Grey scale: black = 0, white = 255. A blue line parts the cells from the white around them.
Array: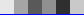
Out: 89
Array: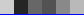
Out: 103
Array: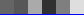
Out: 170
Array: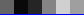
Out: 37
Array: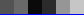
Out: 10
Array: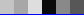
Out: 222
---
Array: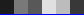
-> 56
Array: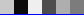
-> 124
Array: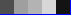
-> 19
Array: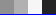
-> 36
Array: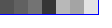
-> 227
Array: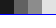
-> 226
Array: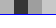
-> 200
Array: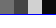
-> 11
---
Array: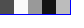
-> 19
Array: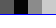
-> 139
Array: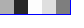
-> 223
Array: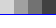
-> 114
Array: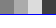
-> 220
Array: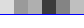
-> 132
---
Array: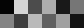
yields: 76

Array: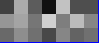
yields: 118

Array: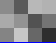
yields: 82

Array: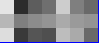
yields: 140

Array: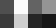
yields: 99

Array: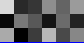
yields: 88

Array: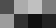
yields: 192

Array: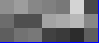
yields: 79
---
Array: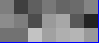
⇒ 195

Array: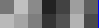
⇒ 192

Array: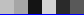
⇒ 212

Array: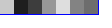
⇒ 222

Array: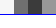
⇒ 246

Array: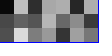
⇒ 218
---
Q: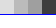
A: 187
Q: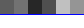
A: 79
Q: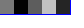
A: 93
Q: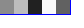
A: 33
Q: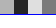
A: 37
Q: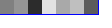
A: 169
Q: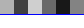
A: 105
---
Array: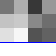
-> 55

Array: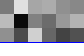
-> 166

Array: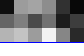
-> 164

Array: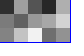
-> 84

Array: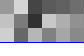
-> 69

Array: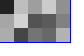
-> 158

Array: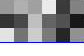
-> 160

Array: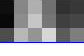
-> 175
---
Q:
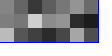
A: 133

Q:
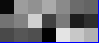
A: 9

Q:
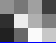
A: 146

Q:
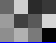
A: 103

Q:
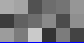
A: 172

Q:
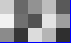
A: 205
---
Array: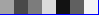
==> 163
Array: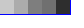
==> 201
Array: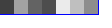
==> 64
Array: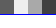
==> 94
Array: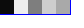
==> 11
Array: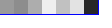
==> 154
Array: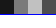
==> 23
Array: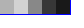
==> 178
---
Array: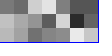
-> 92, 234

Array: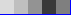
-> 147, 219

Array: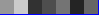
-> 78, 203

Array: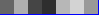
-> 46, 211

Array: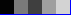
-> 63, 211

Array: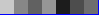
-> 150, 201
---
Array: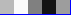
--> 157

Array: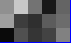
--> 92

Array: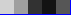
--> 86

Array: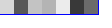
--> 180

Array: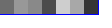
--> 137

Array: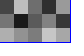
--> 124

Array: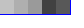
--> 154
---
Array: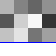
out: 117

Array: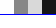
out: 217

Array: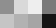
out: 165

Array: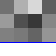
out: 100

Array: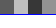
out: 55

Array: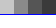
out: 85

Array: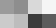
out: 59

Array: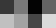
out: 70
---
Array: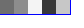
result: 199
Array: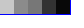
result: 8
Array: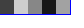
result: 162
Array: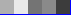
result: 60
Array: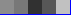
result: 193
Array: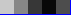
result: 77
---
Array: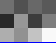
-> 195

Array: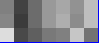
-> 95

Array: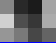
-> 71

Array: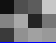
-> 161

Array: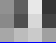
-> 202

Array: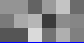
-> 218
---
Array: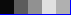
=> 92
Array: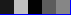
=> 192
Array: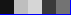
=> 190
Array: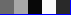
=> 167
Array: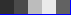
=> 74
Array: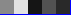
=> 226
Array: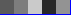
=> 125
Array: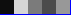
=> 214
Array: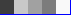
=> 200
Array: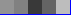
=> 129
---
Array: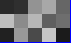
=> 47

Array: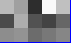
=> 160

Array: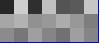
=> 206

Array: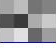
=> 188

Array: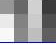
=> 103

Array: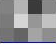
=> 180

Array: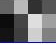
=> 185

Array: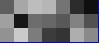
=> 167
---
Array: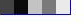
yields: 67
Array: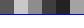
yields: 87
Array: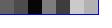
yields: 97
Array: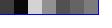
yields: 61
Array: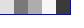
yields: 224
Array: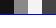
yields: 19
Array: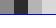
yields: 137
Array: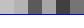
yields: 193
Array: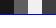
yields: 23
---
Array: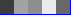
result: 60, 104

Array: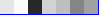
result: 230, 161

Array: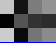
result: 197, 139

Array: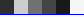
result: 46, 246

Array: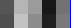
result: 85, 121

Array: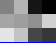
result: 130, 55

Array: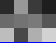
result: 42, 210
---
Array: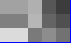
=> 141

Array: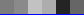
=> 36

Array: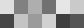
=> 63

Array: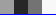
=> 115

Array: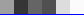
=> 221

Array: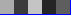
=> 37
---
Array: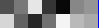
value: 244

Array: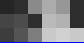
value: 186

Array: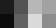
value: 97

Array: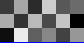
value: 74

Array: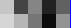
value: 118

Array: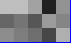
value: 86
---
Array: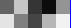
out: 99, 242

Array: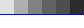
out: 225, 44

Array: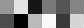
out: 151, 213

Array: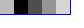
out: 188, 214

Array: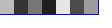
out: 188, 156

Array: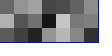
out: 105, 49

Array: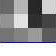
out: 104, 91
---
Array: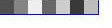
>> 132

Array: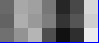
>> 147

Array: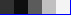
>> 14

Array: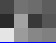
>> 155

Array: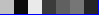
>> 10

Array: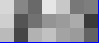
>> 70

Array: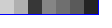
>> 176

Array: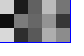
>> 46
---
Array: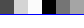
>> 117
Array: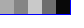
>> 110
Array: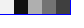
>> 115
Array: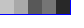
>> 117
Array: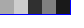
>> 128
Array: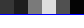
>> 80
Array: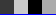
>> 0
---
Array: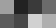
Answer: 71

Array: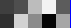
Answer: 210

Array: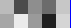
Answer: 235

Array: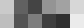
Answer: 83

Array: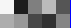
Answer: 153

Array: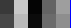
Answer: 186
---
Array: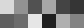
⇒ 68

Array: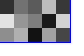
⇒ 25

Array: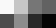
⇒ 118

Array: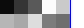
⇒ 252

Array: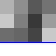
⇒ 56

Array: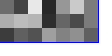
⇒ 74

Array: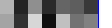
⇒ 94
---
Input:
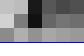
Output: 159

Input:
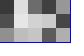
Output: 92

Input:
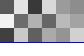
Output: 148

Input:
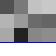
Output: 135

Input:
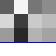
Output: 179

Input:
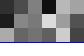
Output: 205

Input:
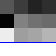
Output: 165
